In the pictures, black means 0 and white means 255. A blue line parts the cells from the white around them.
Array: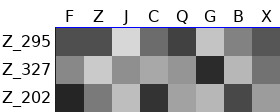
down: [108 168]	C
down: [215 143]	J

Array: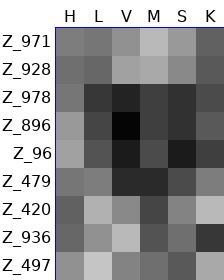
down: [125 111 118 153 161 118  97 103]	H
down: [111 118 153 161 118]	H

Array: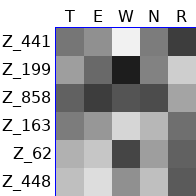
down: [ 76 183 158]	N
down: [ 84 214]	W
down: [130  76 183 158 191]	N
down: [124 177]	T
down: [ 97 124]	T

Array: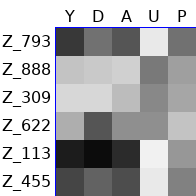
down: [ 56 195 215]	Y
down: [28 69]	Y
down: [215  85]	D
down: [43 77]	A
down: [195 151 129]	P

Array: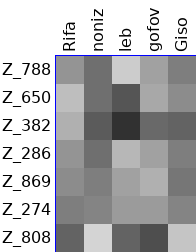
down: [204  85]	leb
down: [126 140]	Giso
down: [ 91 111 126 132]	noniz
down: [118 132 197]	Giso

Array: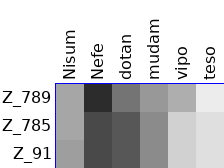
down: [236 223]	teso
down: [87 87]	dotan
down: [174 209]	vipo
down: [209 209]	vipo
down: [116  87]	dotan
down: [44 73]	Nefe
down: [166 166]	Nisum

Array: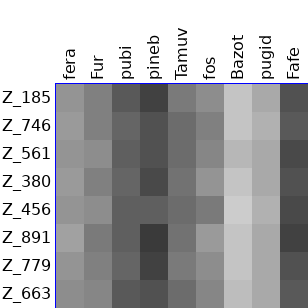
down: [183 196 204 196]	Bazot
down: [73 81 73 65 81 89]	Fafe
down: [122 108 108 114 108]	Tamuv
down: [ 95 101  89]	pubi

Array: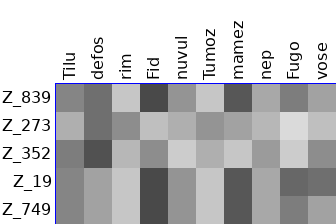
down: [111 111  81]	defos
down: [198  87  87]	mamez
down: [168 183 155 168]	nep
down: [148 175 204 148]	nuvul
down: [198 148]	Tumoz
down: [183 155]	nep

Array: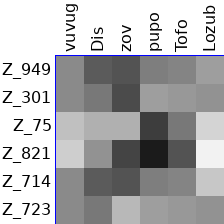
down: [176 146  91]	Dis
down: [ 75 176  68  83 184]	zov
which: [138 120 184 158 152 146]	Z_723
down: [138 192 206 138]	vuvug
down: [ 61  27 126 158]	pupo
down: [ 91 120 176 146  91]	Dis

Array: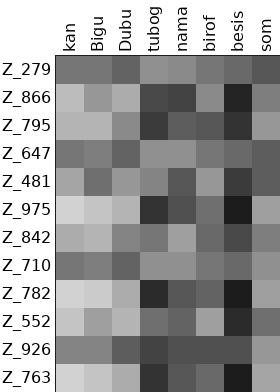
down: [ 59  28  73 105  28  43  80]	besis
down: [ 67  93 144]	nama

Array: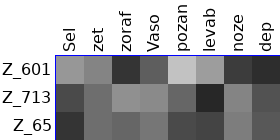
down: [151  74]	Sel
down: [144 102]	zoraf
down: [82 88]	dep
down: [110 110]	zet
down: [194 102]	pozan
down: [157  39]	levab

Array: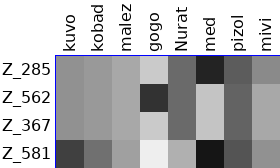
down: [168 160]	malez
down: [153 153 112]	kobad
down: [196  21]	med
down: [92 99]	pizol

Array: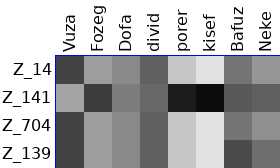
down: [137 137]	Dofa
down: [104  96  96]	divid
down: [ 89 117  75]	Bafuz
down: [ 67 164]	Vuza
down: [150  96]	Neke

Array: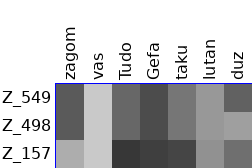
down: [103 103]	Tudo
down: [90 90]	zagom
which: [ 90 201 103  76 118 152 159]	Z_498
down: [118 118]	taku
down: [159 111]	duz
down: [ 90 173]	zagom

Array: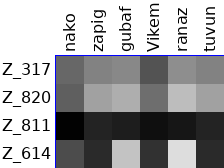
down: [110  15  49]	Vikem
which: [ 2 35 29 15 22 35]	Z_811
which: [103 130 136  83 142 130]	Z_317
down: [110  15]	Vikem
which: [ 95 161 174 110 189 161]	Z_820

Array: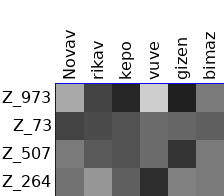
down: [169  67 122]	Novav
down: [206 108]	vuve
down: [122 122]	bimaz
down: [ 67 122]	Novav
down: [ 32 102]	gizen

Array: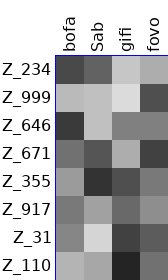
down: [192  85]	Sab
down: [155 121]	bofa
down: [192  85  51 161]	Sab
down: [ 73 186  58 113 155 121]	bofa
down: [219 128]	gifi
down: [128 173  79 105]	gifi
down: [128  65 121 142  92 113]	fovo

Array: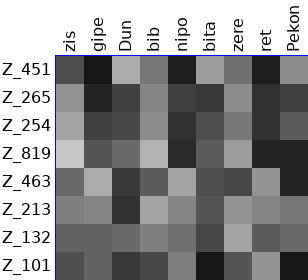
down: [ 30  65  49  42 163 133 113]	nipo
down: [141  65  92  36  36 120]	Pekon

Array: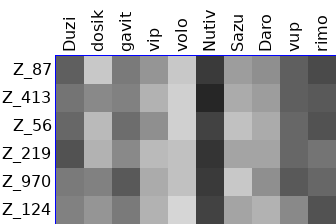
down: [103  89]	vup
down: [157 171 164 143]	Daro
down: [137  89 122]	gavit
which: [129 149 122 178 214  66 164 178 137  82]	Z_124
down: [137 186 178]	dosik

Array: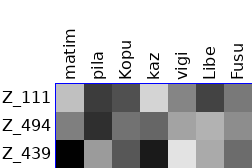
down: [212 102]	kaz
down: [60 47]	pila
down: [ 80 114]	Kopu
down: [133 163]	vigi

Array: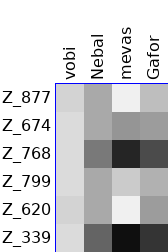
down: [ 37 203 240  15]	mevas
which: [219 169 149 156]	Z_674
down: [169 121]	Nebal
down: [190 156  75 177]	Gafor
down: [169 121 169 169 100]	Nebal
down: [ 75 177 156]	Gafor

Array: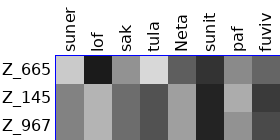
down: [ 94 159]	Neta
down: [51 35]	sunit
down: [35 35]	sunit
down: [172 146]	paf
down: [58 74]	fuviv

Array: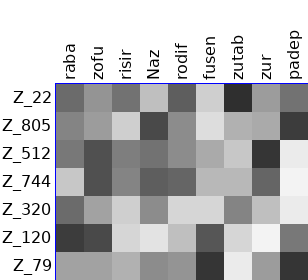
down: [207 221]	fusen
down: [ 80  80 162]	zofu
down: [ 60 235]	padep
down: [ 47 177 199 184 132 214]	zutab
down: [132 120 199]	raba
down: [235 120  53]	padep

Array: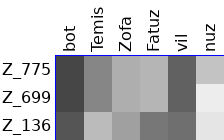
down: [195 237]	nuz
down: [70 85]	bot
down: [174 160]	Zofa
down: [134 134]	Temis
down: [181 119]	Fatuz

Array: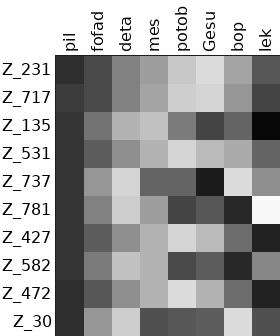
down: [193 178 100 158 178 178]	mes
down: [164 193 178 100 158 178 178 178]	mes
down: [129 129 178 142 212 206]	deta
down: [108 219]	bop
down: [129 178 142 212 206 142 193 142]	deta

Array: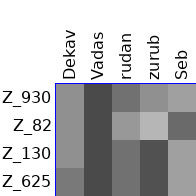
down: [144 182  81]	zurub
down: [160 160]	Seb
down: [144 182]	zurub
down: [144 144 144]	Dekav
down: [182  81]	zurub
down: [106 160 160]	Seb

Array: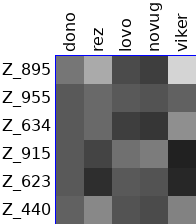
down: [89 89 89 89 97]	dono
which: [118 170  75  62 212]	Z_895
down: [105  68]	rez

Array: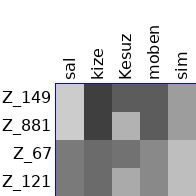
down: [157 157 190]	sim
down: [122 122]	sal
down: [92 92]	moben
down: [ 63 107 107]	kize

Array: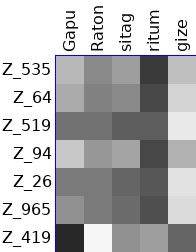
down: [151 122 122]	Raton
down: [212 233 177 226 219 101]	gize
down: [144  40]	Gapu
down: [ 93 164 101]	sitag
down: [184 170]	Gapu

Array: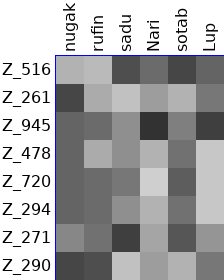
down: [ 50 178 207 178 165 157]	Nari
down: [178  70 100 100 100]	nugak
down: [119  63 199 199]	Lup

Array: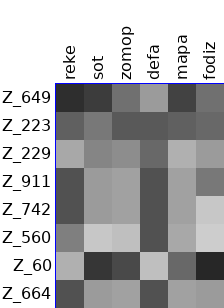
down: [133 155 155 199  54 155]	sot
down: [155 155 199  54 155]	sot
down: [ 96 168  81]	reke
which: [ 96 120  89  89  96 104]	Z_223
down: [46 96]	reke

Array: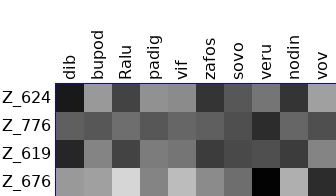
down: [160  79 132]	vov
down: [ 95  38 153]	dib
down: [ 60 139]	zafos
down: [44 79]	veru
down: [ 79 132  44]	vov

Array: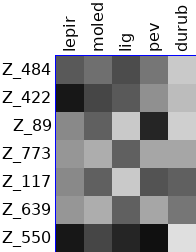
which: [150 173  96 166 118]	Z_639
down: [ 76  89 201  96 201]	lig
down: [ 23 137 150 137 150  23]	lepir
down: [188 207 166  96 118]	durub

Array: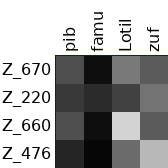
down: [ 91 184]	zuf
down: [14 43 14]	famu
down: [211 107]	Lotil
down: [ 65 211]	Lotil
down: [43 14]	famu
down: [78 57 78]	pib

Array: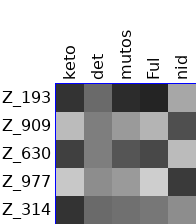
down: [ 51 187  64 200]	keto
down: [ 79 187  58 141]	nid
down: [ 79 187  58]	nid
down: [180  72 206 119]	Ful
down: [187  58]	nid
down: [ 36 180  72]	Ful

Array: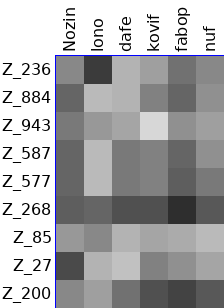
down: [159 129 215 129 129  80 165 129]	kovif
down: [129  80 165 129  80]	kovif
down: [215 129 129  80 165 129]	kovif

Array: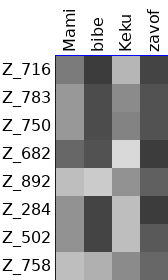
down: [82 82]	zavof
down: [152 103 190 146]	Mami

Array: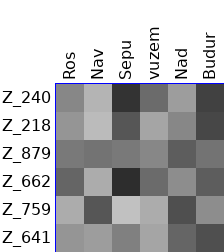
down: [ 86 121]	Sepu
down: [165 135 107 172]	vuzem
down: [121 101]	Ros
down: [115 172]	Nav

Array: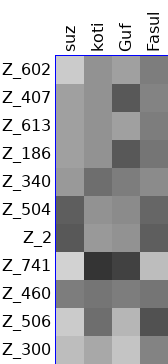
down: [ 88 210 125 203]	suz
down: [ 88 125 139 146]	Guf
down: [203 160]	suz
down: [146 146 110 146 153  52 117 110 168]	koti
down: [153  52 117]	koti
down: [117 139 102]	Fasul
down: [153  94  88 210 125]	suz

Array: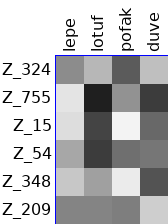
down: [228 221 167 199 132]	lepe
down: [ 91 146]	pofak

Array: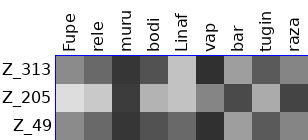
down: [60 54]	muru
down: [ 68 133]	raza
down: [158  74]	bar
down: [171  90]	tugin
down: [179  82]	bodi

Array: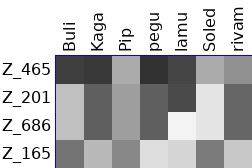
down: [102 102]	rivam
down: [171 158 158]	Pip

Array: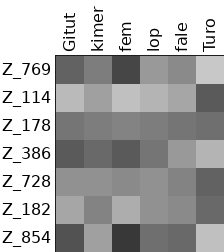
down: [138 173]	fem
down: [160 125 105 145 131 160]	kimer
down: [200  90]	Turo
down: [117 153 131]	fale
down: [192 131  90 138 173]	fem

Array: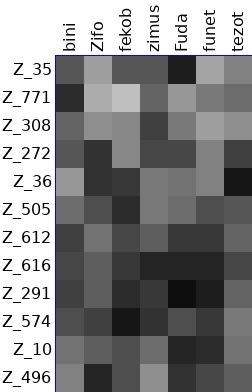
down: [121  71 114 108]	Fuda
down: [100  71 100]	tezot
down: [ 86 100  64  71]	zimus
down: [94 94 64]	Zifo

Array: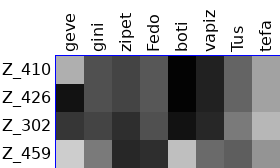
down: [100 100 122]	Tus
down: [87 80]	Fedo
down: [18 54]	geve
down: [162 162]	tefa
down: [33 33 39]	vapiz
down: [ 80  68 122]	gini
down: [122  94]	Tus

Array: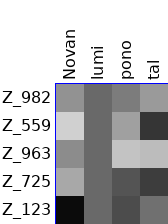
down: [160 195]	pono
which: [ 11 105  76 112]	Z_123
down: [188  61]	tal
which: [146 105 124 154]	Z_982

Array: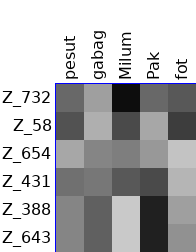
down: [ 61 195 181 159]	fot
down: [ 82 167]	pesut
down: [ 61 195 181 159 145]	fot

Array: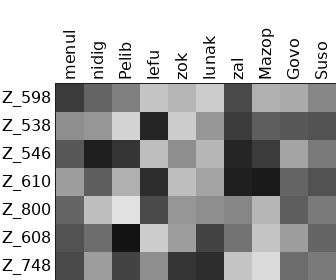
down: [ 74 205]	lefu
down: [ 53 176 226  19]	Pelib
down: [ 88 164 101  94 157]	Govo
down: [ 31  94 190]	nidig
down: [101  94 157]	Govo
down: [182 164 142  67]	lunak

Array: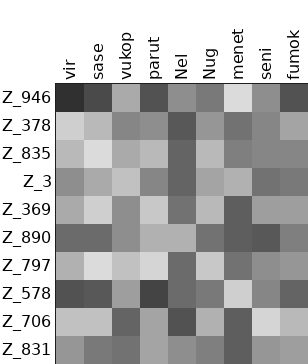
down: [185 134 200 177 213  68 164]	parut
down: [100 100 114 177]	Nel
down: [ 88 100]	Nel
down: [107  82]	Nel

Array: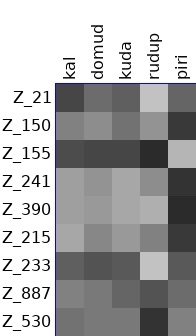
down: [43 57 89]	piri
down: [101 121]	kuda
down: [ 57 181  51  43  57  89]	piri

